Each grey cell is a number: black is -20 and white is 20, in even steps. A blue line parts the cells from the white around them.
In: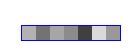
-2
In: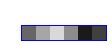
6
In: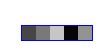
-1
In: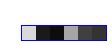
-16
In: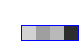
5
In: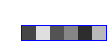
15
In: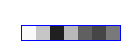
11
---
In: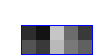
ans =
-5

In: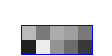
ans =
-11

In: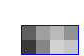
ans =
11

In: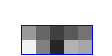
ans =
6

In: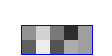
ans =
5

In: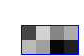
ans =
-15

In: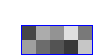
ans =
11

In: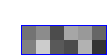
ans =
-12

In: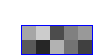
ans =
-10

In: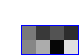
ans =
15
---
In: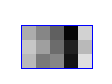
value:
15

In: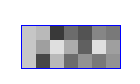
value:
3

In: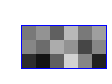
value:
-15

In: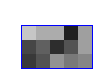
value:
1

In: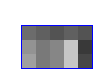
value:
-9

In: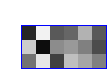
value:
0
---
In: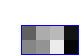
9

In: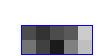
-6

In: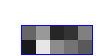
-12

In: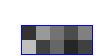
-8

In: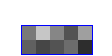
-7

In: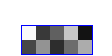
11

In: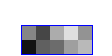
15

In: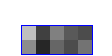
-6
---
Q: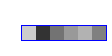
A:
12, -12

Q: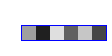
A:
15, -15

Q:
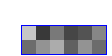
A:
11, -11

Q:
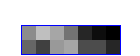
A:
10, -20

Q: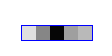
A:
15, -19

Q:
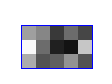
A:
19, -17
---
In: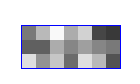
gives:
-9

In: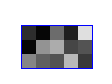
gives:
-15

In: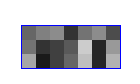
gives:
2

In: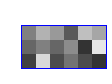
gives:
10

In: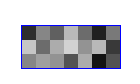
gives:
-15

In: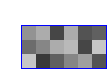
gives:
-7

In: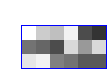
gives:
-8
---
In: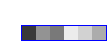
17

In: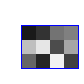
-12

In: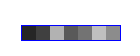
-2

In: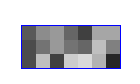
-10

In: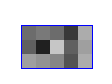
-3

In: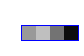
10

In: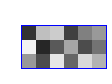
-10

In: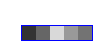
14

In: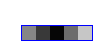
-19

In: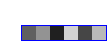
13
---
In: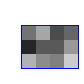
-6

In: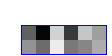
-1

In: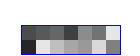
4

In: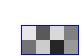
12

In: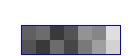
-1

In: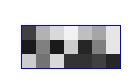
-14

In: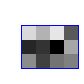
-12
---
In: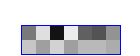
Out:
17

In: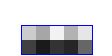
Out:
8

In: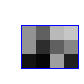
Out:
11

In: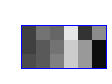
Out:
16

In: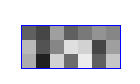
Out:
-5

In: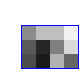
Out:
18

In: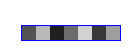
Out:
-3

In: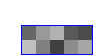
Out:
-6

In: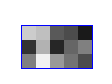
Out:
-8
